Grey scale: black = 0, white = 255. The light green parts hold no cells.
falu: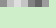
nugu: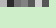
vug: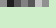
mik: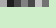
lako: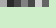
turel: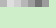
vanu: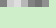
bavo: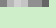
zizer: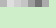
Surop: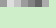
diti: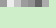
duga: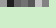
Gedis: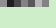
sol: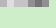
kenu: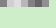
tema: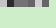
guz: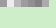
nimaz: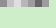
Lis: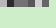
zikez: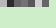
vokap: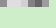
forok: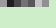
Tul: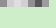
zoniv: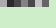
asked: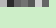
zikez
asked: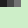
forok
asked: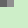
kenu

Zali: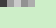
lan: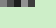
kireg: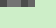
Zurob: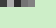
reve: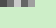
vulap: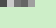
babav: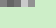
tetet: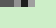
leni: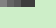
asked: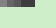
leni
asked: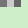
reve
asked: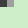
Zali
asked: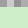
Zali
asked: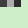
Zurob
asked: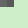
leni
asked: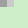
Zali

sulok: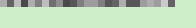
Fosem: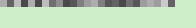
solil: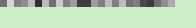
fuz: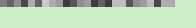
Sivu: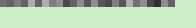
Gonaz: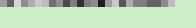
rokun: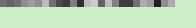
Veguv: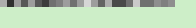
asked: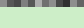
Sivu
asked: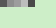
fuz
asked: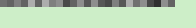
Sivu
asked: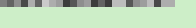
fuz
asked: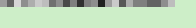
Gonaz

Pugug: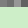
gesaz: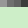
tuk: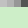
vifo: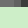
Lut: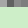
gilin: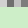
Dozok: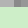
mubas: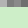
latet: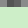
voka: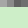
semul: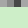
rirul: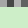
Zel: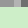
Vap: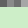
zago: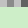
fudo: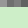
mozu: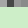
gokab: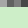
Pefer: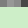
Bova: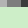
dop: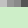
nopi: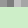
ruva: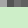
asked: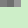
Pugug
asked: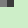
Bova
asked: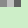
zago
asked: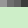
gesaz

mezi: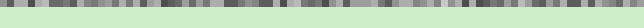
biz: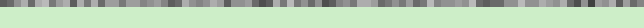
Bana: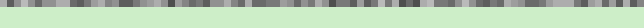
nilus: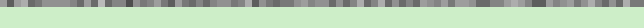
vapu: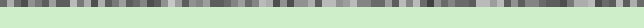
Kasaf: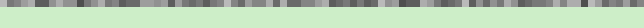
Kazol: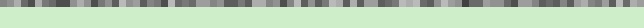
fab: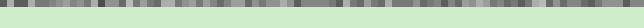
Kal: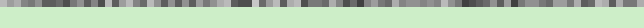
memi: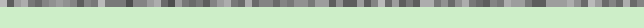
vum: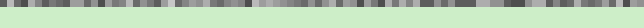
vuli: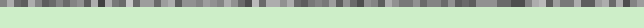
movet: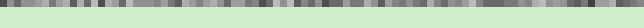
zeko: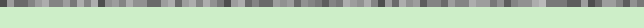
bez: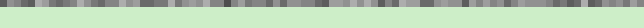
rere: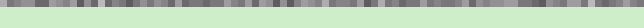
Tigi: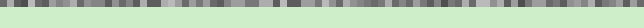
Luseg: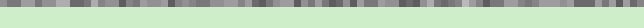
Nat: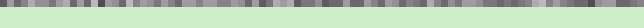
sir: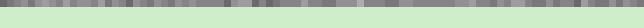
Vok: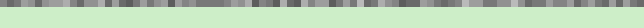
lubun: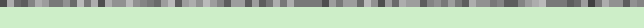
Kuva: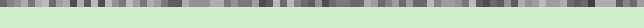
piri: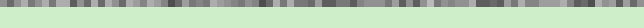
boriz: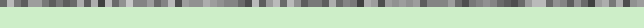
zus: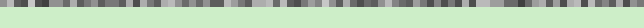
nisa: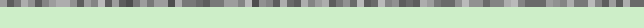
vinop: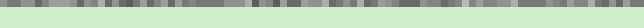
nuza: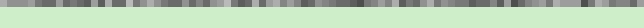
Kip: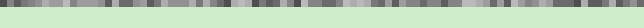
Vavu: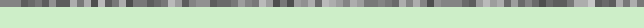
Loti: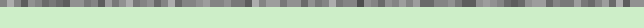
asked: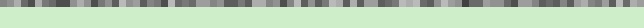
Kazol
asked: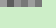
Luseg

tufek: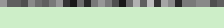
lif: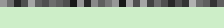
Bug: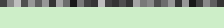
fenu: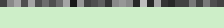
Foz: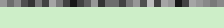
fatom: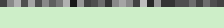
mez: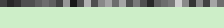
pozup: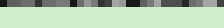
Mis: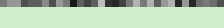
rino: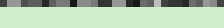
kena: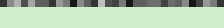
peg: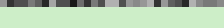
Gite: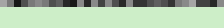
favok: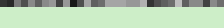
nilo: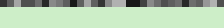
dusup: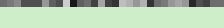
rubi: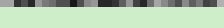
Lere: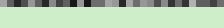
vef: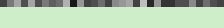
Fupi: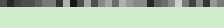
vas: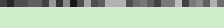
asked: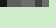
kena
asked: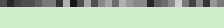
Fupi
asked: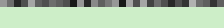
lif

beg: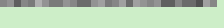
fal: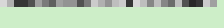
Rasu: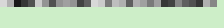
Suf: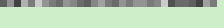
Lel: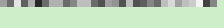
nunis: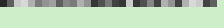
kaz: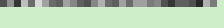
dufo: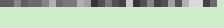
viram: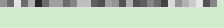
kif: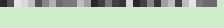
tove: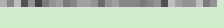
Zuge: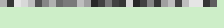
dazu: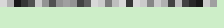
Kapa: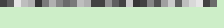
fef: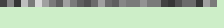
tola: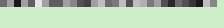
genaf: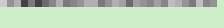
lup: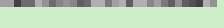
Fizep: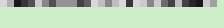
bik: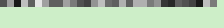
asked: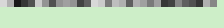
Rasu
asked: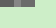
beg
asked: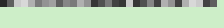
nunis

